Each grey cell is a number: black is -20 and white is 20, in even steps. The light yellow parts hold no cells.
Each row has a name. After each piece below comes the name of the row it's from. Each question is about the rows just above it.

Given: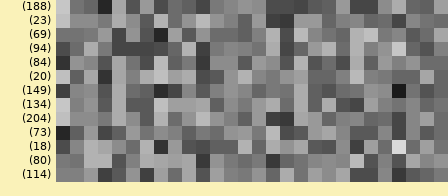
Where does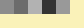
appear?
(18)
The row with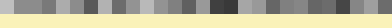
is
(204)
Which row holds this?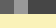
(188)

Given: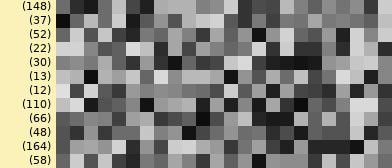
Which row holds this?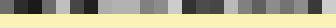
(148)
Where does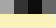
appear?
(110)
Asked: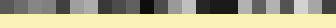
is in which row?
(66)
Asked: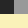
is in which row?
(12)
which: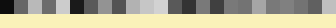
(37)
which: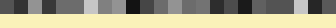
(48)
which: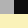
(13)

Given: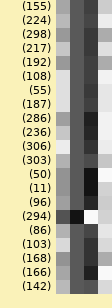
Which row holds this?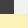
(108)
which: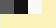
(50)
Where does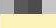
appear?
(303)

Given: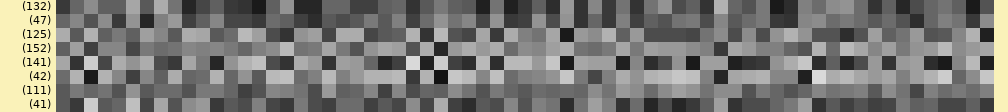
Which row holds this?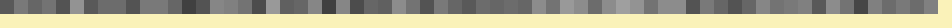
(111)
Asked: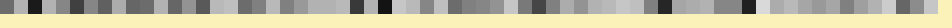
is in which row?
(42)
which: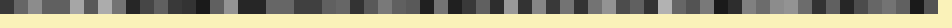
(132)

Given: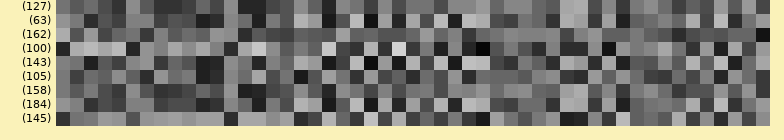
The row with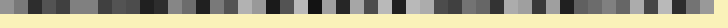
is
(63)
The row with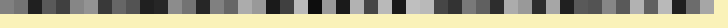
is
(143)

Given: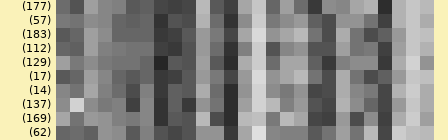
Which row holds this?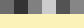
(112)
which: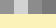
(14)
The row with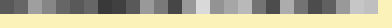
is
(17)
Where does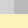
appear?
(137)
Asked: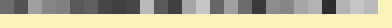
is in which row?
(177)

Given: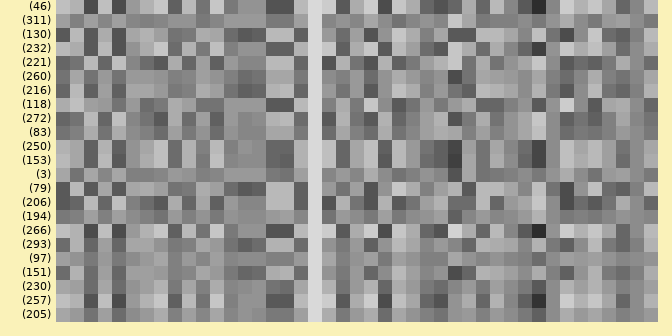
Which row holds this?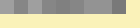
(311)
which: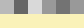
(216)
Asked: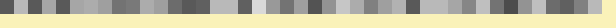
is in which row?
(79)
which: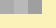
(153)

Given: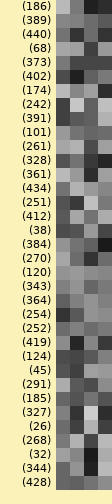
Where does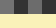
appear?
(440)
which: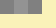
(364)
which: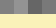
(343)
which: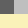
(242)
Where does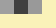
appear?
(68)

